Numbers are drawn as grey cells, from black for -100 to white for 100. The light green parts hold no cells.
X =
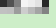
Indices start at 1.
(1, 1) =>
-63
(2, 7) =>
2
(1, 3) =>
0
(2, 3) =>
22

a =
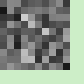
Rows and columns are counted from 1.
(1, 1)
-26
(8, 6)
-53
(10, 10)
-81
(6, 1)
-35
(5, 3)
-46
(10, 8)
6
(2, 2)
8
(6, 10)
29
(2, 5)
-9
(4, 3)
-11
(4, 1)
-45
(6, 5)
-31
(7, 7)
-59
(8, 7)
-26
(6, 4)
5
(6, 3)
-63
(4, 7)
-56
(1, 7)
-38
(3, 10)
3
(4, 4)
-42
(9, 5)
46
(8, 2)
-27
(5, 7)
54
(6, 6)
-14
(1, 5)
-29
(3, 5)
17
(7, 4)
-5
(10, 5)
-26
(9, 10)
15
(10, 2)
16

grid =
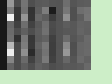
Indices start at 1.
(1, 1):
-81
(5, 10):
-31
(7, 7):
-7
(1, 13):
-27
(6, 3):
-62
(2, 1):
-81
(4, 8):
-40
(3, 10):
13
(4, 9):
-34
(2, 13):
-10
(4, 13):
-24
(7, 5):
-56
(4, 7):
-14
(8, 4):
13
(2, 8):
-78
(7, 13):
-18
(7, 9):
-35
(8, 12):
-20
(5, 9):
-34
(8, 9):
-34
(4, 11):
-31
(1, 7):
-29
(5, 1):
-81
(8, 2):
86
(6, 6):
-29
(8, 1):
-81
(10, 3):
-40
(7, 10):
8
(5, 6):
-27
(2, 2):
-2
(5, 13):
-25
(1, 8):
-33
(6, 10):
-15
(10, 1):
-81
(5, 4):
-25
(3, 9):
-36

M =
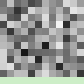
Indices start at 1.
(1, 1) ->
-9
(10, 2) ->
75
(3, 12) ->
10
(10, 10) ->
21
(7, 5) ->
0
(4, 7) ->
60
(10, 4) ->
19
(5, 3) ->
13
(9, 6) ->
-70
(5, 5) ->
-37
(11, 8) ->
33
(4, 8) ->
8
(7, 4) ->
55
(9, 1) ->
66
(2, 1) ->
1
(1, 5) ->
-43
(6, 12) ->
55
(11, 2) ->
21
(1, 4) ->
-2
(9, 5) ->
56
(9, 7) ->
22
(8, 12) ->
66
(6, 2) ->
6
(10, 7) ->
53
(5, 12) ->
12
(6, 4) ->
-20
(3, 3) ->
-39
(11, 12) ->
-56
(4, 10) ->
-65
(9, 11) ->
-2
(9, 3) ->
43

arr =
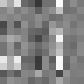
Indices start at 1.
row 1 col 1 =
56
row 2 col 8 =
13
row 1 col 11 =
10
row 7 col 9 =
41
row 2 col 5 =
-2
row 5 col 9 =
43
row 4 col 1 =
-43
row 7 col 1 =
-9
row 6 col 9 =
92
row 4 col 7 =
-19
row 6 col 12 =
-1
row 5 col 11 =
0
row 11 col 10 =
15
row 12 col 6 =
-9
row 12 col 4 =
1
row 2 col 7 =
0
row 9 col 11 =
6
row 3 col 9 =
-9
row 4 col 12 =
2
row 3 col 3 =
8
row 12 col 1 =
-10
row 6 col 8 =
7
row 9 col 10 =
-18
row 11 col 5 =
3
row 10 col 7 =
9
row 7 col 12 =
7
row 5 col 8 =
31
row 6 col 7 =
-17
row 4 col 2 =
0
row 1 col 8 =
-11
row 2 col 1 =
3
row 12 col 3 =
5
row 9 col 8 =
-26
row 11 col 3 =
-29
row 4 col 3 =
-34
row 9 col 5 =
-21

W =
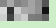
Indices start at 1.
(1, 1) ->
6
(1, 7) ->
-34
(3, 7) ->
-25
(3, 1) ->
61
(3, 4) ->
59

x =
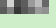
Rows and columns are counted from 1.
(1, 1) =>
-18
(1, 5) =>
21
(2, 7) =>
14
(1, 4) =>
-27

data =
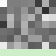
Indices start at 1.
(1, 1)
95
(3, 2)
45
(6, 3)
15
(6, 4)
-18
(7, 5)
-28
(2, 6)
27
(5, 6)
-12
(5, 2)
-17
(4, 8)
16
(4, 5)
-21
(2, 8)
-3
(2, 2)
1
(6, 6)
23
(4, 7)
29
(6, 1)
-17
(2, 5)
-18
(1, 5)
4

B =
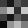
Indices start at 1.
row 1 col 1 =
-51
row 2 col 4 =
55
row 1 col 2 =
-81
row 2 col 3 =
-64
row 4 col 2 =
15
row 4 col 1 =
-94
